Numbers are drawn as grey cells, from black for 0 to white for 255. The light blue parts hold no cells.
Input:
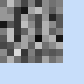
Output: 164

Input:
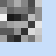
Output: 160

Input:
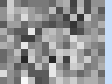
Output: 174

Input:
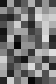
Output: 51

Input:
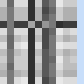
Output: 232

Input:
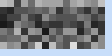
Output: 83

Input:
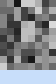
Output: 106

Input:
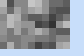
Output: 81
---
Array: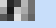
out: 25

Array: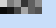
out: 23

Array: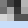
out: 165

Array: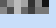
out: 77

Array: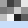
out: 133

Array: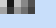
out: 52

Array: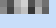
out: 67
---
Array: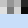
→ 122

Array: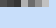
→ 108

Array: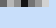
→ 116

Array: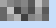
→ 133

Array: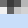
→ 97

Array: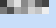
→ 210

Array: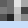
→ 37

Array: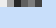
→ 96

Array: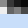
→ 100

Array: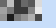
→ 146
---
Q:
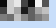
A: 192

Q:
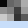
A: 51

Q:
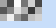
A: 149

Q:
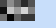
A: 96

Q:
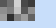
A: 126

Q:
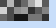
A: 21

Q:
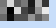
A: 79

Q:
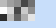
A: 100
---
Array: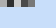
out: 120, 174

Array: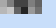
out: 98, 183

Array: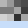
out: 75, 210

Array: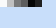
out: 32, 250

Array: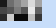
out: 164, 41

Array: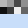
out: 143, 15

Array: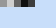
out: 61, 151

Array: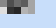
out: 165, 222

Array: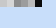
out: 11, 200
